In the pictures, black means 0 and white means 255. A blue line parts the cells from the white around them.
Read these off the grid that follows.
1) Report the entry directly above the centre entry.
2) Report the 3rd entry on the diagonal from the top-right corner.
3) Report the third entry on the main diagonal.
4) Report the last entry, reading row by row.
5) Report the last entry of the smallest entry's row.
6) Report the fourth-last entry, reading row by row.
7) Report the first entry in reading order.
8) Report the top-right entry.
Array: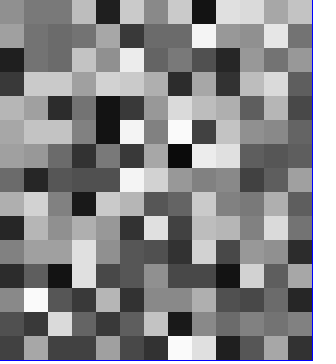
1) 167
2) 152
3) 107
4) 50
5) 94
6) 31
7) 144
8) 195

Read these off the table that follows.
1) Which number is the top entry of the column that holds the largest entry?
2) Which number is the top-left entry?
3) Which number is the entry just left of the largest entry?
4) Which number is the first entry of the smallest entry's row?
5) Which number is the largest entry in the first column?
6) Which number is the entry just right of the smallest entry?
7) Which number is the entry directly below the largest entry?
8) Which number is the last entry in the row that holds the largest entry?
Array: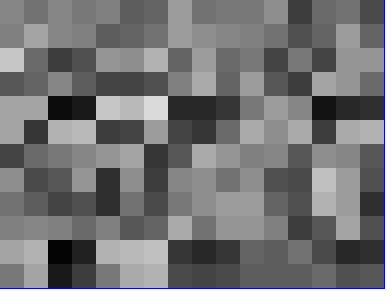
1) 100
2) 134
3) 185
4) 164
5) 198
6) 33
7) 156
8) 47

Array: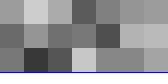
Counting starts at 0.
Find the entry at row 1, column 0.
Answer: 106
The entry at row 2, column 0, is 120
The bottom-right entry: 164
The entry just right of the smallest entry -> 85
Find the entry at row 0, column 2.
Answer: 171
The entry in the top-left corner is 156

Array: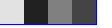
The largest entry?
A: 226
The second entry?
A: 33
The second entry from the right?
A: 128

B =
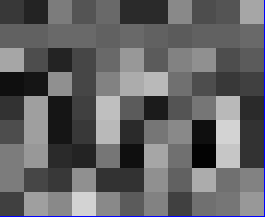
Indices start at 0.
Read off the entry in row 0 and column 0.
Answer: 56
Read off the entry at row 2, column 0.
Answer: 166
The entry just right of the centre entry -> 27
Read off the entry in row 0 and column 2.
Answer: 124
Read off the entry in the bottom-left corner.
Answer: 64
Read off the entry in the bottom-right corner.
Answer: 152
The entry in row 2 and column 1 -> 77
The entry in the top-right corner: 166
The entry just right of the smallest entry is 198
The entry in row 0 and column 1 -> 35
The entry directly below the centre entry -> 42
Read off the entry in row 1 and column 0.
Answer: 97
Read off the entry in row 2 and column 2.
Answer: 35
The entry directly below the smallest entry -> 172
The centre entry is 91
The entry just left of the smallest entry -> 112
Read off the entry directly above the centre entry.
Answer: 172
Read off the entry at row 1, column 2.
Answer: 105
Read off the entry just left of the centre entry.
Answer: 191

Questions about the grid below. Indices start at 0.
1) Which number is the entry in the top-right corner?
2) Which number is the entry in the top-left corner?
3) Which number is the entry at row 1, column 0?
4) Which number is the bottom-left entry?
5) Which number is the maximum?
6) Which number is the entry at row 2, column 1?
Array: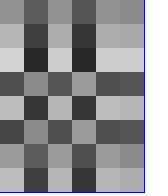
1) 140
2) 147
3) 181
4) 189
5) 210
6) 40

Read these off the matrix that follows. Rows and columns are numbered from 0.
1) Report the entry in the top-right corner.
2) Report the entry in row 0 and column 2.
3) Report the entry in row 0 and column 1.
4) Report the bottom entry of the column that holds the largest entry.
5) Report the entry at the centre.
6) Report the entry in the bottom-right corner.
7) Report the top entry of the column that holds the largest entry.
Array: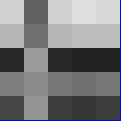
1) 216
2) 209
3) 97
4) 55
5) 41
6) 61
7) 223

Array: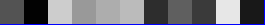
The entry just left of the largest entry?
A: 58
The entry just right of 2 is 205

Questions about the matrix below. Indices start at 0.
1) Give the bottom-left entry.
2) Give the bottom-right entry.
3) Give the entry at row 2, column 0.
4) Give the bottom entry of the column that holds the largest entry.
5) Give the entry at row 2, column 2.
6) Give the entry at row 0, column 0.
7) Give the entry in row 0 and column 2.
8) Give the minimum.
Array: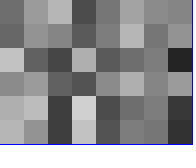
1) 182
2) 50
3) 194
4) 194
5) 70
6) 110
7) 182
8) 36

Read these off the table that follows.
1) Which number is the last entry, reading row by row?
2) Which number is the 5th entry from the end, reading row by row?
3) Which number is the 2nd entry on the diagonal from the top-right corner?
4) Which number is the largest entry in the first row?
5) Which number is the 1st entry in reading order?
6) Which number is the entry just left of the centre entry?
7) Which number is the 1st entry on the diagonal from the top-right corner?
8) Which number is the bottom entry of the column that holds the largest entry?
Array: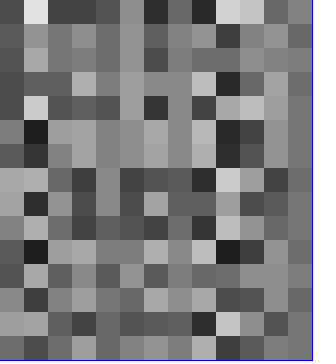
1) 117
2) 175
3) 148
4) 225
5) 75
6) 67
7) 129
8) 75

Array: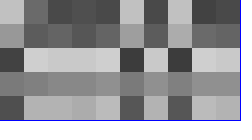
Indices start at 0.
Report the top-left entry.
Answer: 193
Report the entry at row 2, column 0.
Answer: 66
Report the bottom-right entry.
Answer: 179
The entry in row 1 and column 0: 152
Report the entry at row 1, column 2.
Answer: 100
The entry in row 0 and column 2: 73
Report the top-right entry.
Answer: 73
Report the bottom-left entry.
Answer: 79
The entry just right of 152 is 92
